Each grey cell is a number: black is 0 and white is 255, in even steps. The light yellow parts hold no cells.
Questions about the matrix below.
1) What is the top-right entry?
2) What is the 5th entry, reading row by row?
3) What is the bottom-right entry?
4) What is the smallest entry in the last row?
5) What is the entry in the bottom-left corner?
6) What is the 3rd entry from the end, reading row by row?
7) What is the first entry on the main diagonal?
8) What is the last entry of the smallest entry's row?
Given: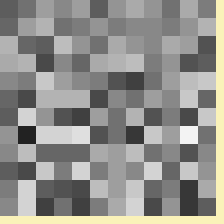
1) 124
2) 158
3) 93
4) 55
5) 136
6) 148
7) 93
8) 113

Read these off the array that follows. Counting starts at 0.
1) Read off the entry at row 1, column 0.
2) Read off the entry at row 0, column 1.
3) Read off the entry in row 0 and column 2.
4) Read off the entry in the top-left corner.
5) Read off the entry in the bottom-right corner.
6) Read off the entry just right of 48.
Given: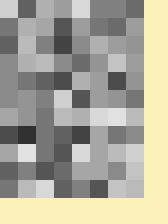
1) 118
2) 97
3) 176
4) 207
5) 186
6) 118

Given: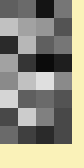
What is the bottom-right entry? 72
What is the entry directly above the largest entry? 11
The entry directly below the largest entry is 106
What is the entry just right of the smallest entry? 30
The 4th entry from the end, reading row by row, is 106
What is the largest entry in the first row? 118
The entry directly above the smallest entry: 95
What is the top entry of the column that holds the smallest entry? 20
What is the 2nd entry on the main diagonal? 162
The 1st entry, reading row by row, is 95

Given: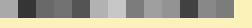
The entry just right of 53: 105
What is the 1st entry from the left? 169
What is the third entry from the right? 65

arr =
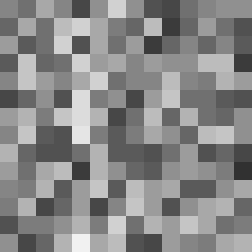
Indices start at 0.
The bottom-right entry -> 179
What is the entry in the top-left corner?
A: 133
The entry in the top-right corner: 144
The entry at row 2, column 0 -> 156
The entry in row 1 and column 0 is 102
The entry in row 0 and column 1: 112
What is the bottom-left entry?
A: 144
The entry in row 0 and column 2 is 168
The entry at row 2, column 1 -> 90
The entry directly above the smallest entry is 71
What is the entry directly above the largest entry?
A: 179
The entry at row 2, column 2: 112
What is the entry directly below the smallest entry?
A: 168
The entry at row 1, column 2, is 112
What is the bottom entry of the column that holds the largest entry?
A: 241

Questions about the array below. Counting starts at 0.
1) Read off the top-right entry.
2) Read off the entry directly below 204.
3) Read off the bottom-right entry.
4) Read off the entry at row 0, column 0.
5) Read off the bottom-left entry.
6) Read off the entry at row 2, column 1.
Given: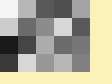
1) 163
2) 25
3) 128
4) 245
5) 58
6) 69

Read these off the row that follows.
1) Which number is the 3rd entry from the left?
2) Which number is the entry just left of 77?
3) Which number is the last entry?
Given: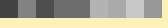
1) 77
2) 130
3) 152

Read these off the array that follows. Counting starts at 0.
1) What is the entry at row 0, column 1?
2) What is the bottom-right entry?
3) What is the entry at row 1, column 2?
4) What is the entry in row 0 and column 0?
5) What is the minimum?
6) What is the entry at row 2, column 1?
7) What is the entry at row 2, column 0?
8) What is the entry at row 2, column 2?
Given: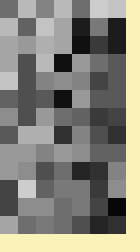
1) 185
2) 49
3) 195
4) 110
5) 7
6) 153
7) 165
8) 175

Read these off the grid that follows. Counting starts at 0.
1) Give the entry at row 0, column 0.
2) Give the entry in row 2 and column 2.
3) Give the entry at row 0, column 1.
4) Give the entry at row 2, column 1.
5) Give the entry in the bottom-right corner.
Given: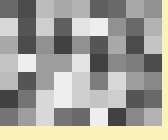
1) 105
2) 145
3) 75
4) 75
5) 178
